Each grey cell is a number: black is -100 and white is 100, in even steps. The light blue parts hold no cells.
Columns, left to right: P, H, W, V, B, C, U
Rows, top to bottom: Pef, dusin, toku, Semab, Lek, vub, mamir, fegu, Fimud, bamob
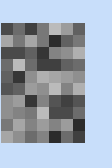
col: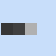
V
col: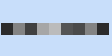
B
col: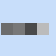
H

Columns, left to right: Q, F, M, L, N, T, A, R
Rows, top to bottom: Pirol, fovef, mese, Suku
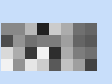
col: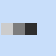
N
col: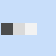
Q
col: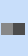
Q
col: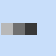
M
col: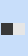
M
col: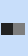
L

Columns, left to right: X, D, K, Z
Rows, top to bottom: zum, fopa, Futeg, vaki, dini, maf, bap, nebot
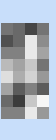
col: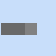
D
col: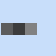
D
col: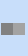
D
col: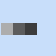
D
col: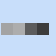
D
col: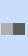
D

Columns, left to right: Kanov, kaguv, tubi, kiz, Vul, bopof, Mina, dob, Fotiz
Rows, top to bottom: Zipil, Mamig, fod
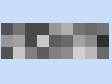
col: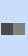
tubi
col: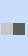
kiz

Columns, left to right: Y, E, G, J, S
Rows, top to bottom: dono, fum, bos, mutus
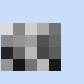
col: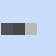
J
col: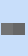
S
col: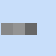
E
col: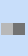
G
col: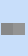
E
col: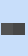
J

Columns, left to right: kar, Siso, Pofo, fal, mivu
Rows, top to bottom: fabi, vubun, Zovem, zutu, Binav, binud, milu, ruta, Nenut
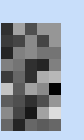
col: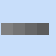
Siso
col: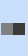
kar

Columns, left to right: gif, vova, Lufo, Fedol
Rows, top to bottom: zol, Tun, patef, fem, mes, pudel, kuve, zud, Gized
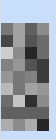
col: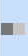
vova
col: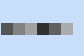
Lufo
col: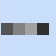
Lufo
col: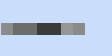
Fedol
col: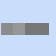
vova
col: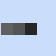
Lufo

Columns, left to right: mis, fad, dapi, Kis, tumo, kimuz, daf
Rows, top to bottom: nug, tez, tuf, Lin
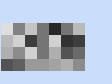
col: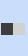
dapi
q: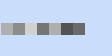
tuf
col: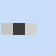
dapi
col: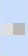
mis

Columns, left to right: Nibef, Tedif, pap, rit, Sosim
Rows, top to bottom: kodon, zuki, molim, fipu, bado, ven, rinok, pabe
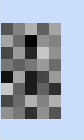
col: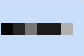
pap
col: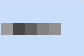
rit
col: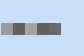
Tedif

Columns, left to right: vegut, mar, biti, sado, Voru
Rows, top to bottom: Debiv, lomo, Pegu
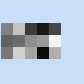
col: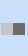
mar
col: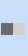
mar
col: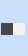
Voru
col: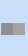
biti
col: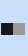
sado
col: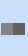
vegut

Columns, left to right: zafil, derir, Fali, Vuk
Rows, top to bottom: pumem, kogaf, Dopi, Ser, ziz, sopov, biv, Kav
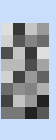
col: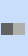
Vuk
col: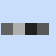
Vuk

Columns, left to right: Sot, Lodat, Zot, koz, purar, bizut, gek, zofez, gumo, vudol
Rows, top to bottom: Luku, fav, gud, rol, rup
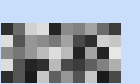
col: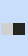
gumo
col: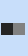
gumo

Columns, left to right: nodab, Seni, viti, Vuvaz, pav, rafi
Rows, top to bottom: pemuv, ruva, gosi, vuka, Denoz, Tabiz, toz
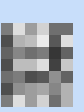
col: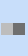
viti
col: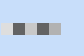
rafi
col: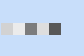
Vuvaz

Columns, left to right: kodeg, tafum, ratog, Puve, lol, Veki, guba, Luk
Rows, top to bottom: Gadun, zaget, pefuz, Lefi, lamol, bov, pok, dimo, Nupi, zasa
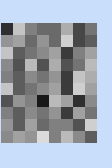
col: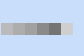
Luk
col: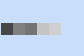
guba
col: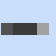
Veki
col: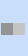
kodeg
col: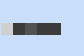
Veki
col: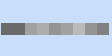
lol

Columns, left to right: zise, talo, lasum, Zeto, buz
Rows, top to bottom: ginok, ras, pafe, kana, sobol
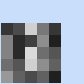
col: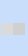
lasum
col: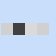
lasum
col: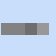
zise
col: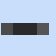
talo
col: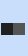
buz
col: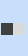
lasum

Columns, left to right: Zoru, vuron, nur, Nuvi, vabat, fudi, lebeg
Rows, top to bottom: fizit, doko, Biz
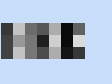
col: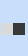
lebeg
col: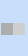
vabat
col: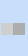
vabat

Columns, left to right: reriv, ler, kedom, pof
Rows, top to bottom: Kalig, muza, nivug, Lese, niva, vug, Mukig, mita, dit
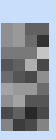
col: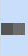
reriv
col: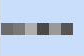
kedom
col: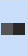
kedom
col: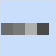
kedom
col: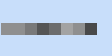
reriv
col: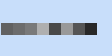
kedom

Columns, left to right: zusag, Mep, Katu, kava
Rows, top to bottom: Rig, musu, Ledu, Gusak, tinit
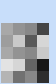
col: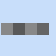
Katu
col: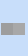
zusag
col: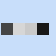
kava

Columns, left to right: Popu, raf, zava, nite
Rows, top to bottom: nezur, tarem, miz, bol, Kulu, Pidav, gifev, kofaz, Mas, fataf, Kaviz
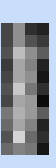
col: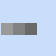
zava
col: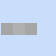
raf
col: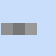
zava
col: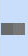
zava
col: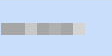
raf
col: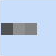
zava

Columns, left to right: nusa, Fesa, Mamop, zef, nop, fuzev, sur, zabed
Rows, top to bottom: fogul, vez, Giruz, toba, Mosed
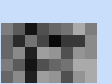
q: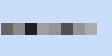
Mosed
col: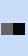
nop
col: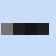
Mamop
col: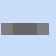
nusa
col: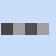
zef
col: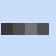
fuzev

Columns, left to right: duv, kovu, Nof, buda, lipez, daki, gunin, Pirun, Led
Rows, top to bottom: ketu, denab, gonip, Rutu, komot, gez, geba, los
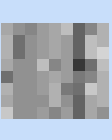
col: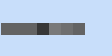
gunin
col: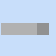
Led
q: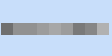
komot
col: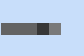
gunin

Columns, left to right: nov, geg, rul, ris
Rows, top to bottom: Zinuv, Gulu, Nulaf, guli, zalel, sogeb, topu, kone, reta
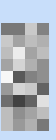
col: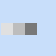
ris
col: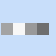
nov

